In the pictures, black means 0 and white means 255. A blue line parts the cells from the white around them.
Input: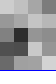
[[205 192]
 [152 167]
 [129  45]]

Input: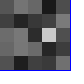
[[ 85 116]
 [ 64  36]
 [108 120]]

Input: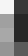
[[245  56]
 [160  39]
 [168  39]]

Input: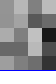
[[148 183]
 [147 163]
 [172 127]]

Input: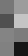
[[119 156]
 [ 80 196]
 [132 124]]

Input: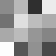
[[139 184]
 [114 223]
 [169 187]]

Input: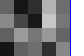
[[100  22]
 [137  70]
 [ 96 154]]
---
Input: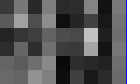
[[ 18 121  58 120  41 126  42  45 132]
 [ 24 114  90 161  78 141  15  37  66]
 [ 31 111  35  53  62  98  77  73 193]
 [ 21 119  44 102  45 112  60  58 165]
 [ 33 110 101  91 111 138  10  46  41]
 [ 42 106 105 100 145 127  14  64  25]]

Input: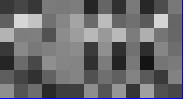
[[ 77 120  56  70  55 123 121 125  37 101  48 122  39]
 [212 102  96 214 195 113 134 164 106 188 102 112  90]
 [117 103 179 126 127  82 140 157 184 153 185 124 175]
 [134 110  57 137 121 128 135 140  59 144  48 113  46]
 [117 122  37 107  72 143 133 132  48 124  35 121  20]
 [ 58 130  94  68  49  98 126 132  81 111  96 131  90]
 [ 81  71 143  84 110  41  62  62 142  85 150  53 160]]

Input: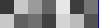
[[ 61 117  55 200 155 101 231]
 [188  82 200  97 112  65 212]]

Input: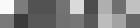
[[111 193 249 124  82  82 115 218  76 175]
 [163 102 122  59  88  88 113 119  89 189]]

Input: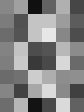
[[176  70 135 160  16  98]
 [156  92 124  81 196 196]
 [135  77 108  84 196 231]
 [184 140 131 195  77  84]
 [216 106 126 201  57  73]
 [141 143 107 113 205 174]
 [137  64 133  65 168 219]
 [218  97 109 182  19  73]]

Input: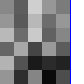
[[151 123 136  93 207]
 [109 151 150  89 184]
 [ 97 134 185 108 202]
 [153  92 101 168  69]
 [ 43  34 179  83  26]
 [ 10  77 149  46 133]]

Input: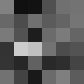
[[112 115 129  16  18  80]
 [100 117 104  76 112  91]
 [123 101 122  82  29 107]
 [ 76  83  51 204 192 115]
 [ 46  68  52  39  97  41]
 [127  92 114  67  25 107]]

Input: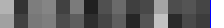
[[ 84  69 179  51 125 133  65 123  32  80 106  63  72 164  77]
 [ 73  60 161  65 120 126  76  94  46  69  94  38  84 194  42]]

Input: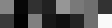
[[111  50 134   7  49  33 150 121]
 [111 249  58   2 128  23  15  36]]
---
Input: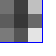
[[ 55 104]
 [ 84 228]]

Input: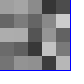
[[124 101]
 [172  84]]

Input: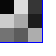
[[168  29]
 [ 92 173]]

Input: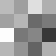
[[182 106]
 [120 134]]

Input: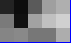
[[ 17 162]
 [137 119]]

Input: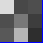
[[120  61]
 [181  46]]

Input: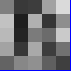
[[ 30 176]
 [ 35 123]]

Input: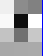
[[ 14 255]
 [112 200]]
